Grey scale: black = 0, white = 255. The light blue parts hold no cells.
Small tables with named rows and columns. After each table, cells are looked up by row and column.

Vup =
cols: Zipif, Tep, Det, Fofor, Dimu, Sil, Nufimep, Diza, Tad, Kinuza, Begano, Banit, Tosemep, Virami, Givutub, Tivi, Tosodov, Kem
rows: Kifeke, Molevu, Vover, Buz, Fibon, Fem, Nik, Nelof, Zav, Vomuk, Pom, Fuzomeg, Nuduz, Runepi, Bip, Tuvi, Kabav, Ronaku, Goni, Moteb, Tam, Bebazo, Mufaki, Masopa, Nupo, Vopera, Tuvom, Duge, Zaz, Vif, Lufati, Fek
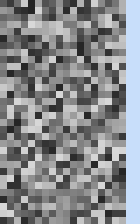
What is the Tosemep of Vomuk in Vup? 104
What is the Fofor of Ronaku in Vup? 113
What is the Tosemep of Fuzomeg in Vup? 65
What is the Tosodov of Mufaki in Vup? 216
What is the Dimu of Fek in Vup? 81
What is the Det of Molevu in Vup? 53
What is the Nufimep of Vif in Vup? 184
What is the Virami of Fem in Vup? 53
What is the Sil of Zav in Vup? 48
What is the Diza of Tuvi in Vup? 46
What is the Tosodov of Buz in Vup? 179
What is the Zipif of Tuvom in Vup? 187
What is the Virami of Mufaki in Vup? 213
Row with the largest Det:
Bip

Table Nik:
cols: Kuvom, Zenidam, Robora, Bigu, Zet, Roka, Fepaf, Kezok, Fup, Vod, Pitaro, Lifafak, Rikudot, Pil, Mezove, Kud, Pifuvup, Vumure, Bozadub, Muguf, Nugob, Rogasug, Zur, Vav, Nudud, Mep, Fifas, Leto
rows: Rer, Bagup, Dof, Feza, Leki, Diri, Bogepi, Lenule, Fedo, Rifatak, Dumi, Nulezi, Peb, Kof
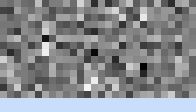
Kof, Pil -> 157
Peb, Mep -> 100
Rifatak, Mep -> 173
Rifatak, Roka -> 115
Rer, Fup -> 125
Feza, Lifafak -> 62
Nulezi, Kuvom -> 107
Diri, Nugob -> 137
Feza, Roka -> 86

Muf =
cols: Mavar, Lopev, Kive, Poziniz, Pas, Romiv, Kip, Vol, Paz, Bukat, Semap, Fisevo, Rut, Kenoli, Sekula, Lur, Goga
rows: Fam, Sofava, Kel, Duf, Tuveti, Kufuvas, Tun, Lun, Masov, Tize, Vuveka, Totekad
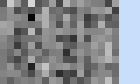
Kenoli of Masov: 146
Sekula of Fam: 125
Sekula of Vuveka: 136
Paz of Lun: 128
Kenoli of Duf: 102
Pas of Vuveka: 75
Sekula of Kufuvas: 152
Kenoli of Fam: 127
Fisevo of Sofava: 131
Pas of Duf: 117
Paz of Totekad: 142
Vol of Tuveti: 141

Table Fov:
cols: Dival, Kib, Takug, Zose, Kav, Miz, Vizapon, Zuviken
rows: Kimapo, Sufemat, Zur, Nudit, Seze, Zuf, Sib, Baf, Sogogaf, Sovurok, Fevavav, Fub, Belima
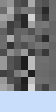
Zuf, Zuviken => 108
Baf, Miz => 90
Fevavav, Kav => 30
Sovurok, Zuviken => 104
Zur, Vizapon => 59
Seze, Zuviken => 102
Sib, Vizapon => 112
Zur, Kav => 211
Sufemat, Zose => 123
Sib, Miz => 117
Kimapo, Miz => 92
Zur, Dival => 163
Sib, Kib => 50

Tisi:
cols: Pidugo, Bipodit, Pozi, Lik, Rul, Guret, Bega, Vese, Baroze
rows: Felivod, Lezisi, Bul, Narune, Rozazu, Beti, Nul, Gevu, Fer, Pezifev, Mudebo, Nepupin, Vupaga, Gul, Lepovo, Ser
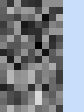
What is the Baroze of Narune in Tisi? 116
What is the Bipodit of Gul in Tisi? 79
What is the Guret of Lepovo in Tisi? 216
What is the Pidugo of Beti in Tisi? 110
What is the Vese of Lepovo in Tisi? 106
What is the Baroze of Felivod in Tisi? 143
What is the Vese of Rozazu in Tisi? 151
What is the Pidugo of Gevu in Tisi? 38
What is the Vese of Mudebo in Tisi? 122
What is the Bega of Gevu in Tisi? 18

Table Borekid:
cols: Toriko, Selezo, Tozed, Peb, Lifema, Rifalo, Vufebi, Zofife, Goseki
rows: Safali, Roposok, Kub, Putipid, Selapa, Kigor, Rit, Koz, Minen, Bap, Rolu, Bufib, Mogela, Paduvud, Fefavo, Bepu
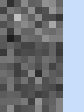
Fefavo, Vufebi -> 91
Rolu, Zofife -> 93
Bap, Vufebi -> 104
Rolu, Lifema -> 136
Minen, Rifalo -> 87
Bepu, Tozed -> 74
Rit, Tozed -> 84
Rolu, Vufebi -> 115
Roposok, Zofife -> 149

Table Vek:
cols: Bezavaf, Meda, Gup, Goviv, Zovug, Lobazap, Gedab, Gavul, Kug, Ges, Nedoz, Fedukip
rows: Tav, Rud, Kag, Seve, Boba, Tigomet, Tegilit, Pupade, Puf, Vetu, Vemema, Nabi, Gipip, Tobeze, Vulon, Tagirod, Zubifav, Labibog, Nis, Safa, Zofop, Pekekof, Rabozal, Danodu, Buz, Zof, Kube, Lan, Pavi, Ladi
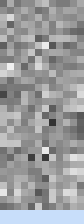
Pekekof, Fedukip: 137
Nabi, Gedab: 138
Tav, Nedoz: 142
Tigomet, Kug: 187
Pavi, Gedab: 119
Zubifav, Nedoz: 113
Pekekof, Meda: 150

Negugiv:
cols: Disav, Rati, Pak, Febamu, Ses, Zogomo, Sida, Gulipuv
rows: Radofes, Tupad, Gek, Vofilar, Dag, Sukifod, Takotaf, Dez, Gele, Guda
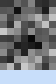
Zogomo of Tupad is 85
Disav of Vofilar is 102
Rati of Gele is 40
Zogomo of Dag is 83
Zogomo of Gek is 177
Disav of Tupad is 86
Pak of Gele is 153
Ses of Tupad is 105
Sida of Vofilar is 192
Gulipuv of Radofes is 65
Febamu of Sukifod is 43
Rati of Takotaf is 103
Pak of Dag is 137
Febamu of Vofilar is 82
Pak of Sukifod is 94

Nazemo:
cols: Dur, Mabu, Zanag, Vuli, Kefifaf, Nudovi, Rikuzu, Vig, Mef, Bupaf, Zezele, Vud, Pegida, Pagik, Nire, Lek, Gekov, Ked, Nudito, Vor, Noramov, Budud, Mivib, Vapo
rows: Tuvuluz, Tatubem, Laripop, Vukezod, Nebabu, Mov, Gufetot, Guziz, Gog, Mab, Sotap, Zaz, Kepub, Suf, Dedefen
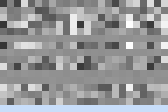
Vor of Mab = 179
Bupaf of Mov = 146
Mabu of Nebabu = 93
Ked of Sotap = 143
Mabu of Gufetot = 138
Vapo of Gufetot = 243
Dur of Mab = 222
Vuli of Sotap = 148

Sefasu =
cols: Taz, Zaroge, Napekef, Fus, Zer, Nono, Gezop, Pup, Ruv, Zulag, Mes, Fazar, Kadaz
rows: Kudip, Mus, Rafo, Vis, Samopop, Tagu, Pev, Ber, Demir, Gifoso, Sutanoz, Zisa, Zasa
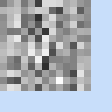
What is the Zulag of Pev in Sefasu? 159
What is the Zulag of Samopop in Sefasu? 128
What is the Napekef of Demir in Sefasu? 107
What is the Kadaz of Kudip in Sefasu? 138
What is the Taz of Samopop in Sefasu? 144
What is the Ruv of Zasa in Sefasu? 169
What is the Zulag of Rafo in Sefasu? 137
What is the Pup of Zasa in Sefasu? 135
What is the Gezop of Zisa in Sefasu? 136
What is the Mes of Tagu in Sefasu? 177
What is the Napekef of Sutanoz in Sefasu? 203
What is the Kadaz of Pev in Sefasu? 163
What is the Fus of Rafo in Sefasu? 111
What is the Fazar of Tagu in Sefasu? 137
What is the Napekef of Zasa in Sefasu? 216
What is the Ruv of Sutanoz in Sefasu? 175
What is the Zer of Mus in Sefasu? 186
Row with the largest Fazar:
Sutanoz

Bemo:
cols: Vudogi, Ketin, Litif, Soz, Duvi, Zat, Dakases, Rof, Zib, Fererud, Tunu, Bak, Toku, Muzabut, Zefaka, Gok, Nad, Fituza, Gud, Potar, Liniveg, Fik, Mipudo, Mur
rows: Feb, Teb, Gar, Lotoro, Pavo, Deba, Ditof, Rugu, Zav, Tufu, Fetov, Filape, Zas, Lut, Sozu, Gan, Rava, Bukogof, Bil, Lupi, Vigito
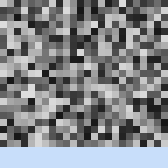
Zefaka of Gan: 34
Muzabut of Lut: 64
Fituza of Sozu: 161
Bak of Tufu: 150
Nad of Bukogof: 129
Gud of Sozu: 91
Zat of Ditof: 210
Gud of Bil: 46
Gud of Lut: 111
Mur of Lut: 195
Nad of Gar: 183
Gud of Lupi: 83
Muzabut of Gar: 74
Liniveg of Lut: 217
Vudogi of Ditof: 86
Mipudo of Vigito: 64
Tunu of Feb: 143
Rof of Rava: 131
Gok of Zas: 191
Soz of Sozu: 156

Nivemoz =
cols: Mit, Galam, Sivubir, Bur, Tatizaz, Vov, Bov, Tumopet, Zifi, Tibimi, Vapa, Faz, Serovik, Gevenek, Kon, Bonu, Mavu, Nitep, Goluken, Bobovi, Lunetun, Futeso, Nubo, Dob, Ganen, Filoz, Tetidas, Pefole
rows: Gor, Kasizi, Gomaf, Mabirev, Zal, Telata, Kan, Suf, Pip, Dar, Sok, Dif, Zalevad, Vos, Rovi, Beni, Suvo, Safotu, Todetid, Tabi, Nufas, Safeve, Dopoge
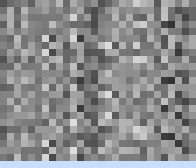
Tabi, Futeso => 151
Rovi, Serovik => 118
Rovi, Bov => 153
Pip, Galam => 136
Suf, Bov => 214
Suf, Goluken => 117
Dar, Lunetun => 135
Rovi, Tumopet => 111
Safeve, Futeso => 168

